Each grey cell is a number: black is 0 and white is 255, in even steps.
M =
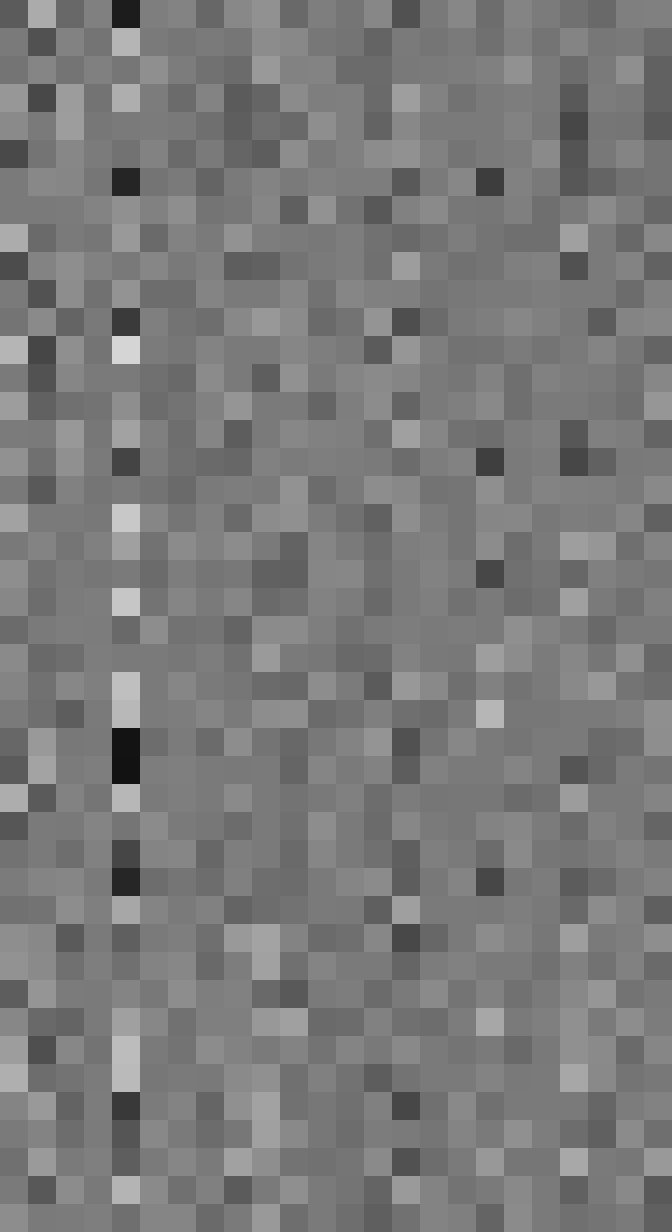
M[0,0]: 91
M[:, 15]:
[121, 117, 122, 130, 122, 129, 122, 138, 114, 122, 116, 107, 126, 122, 122, 134, 125, 115, 124, 128, 130, 127, 122, 121, 137, 107, 116, 129, 118, 122, 127, 120, 122, 103, 124, 138, 109, 122, 122, 112, 117, 109, 131, 131]
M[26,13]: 148
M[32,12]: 121
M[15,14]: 160
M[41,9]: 142
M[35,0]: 93
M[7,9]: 134
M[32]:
[113, 115, 141, 127, 167, 132, 122, 129, 100, 109, 114, 122, 121, 95, 159, 122, 122, 121, 126, 121, 105, 140, 128, 95]
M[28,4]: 183
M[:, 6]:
[131, 118, 124, 107, 121, 106, 122, 142, 130, 121, 109, 115, 118, 105, 115, 110, 112, 106, 117, 139, 125, 133, 114, 119, 134, 125, 123, 127, 126, 122, 134, 117, 122, 126, 135, 141, 113, 115, 122, 131, 122, 134, 112, 133]
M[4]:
[138, 122, 157, 119, 122, 123, 121, 111, 94, 111, 105, 142, 127, 99, 136, 122, 122, 122, 130, 120, 71, 118, 117, 90]
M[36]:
[135, 105, 100, 122, 160, 135, 113, 127, 127, 152, 160, 106, 108, 129, 112, 109, 124, 167, 122, 127, 144, 122, 141, 124]
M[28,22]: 122
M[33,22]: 126
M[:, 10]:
[105, 136, 130, 139, 105, 141, 122, 95, 122, 115, 134, 139, 134, 145, 122, 135, 123, 146, 144, 99, 96, 111, 139, 122, 104, 143, 104, 101, 115, 112, 106, 108, 114, 131, 112, 89, 160, 131, 112, 113, 137, 115, 143, 110]
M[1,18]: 128
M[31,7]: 109
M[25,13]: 127
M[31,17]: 71
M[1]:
[122, 81, 130, 116, 181, 122, 118, 122, 118, 140, 136, 119, 116, 100, 122, 117, 122, 112, 128, 116, 132, 119, 121, 108]
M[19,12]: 122
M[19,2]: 117
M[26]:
[103, 153, 120, 121, 19, 109, 123, 107, 141, 116, 104, 120, 131, 148, 81, 116, 135, 122, 117, 122, 122, 106, 109, 142]
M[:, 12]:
[117, 116, 107, 127, 127, 128, 125, 114, 125, 125, 134, 115, 121, 133, 126, 127, 124, 122, 112, 122, 135, 124, 113, 105, 123, 113, 131, 122, 128, 122, 122, 133, 121, 111, 122, 125, 108, 132, 114, 112, 109, 117, 116, 110]
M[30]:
[114, 122, 110, 129, 70, 132, 134, 103, 126, 122, 106, 134, 122, 112, 95, 127, 122, 108, 138, 118, 116, 122, 130, 122]
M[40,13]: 124
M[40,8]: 119
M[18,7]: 128
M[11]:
[116, 138, 100, 121, 58, 127, 115, 110, 136, 152, 139, 106, 115, 148, 78, 107, 122, 126, 135, 128, 120, 92, 132, 135]
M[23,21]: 118
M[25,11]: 107
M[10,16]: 120
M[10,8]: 122

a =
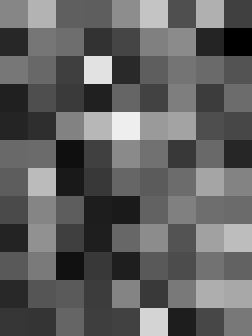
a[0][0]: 134
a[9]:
[89, 122, 17, 56, 30, 89, 76, 114, 98]
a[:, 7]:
[176, 36, 106, 60, 78, 105, 165, 110, 161, 114, 174, 71]
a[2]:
[119, 104, 63, 226, 41, 94, 116, 106, 83]
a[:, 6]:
[79, 139, 116, 126, 163, 56, 108, 128, 83, 76, 121, 29]
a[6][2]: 25
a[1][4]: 69
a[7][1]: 133
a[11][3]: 62
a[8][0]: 35
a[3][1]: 78
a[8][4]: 103
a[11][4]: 65
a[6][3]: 56
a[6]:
[93, 187, 25, 56, 102, 91, 108, 165, 131]
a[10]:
[40, 85, 90, 60, 132, 57, 121, 174, 168]
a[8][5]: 140
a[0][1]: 179
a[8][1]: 145
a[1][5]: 128
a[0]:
[134, 179, 95, 94, 141, 196, 79, 176, 64]
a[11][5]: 212
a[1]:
[39, 118, 110, 50, 69, 128, 139, 36, 0]
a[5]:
[105, 107, 15, 64, 138, 113, 56, 105, 38]
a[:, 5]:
[196, 128, 94, 66, 154, 113, 91, 98, 140, 89, 57, 212]
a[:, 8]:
[64, 0, 83, 108, 71, 38, 131, 107, 189, 98, 168, 120]

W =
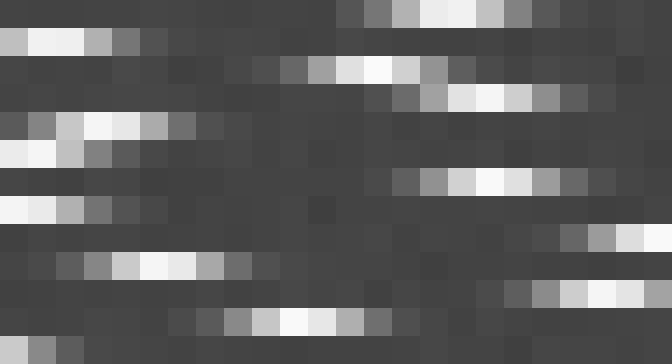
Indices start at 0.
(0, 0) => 68
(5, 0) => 235
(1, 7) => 69
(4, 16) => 65
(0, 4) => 68
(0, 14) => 178
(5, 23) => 64
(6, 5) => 64
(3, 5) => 71
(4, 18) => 67
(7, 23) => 69
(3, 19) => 142
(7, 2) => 177
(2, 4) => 73
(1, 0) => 191
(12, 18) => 64
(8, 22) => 221
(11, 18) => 68
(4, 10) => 69
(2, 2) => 68
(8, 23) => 249
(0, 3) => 68
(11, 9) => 198
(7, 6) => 65
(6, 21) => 79
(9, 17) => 67
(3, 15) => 161
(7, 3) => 115
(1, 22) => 70
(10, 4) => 68
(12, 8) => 68
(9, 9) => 80
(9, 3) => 134
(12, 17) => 68
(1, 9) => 69
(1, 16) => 66
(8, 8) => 66
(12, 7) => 70
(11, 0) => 69

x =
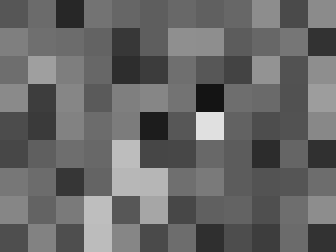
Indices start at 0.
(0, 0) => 86
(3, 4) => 127
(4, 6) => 87
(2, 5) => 60
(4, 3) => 108
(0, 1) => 107
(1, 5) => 94
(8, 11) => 50
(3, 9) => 106
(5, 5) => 70
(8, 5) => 74
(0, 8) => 103
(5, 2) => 110
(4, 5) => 28
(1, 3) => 99
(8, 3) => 188
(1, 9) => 103
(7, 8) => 99
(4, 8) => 98
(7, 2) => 122
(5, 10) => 101
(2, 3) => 103
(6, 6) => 111
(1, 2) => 108
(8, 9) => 61
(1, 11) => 50
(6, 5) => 182
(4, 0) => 76
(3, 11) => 157
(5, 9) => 44

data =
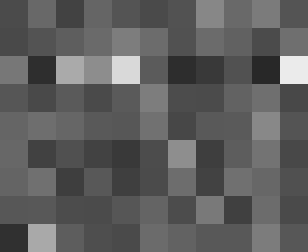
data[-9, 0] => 75
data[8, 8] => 88
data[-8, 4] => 125
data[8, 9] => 124
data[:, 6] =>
[82, 81, 45, 76, 71, 142, 109, 76, 98]
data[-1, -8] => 78
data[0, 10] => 84
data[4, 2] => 102
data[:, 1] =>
[104, 83, 46, 73, 110, 65, 112, 88, 169]
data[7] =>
[87, 88, 76, 75, 86, 100, 76, 121, 64, 108, 74]
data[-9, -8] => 101
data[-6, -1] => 72
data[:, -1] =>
[84, 111, 235, 72, 84, 72, 80, 74, 87]
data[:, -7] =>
[84, 125, 217, 90, 87, 57, 63, 86, 74]
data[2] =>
[119, 46, 170, 141, 217, 91, 45, 57, 81, 40, 235]
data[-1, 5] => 107
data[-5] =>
[101, 110, 102, 89, 87, 113, 71, 89, 90, 136, 84]
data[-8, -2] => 75
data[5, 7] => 62
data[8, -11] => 48
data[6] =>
[100, 112, 62, 88, 63, 75, 109, 66, 112, 103, 80]
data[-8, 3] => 106
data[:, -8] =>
[101, 106, 141, 74, 89, 66, 88, 75, 78]
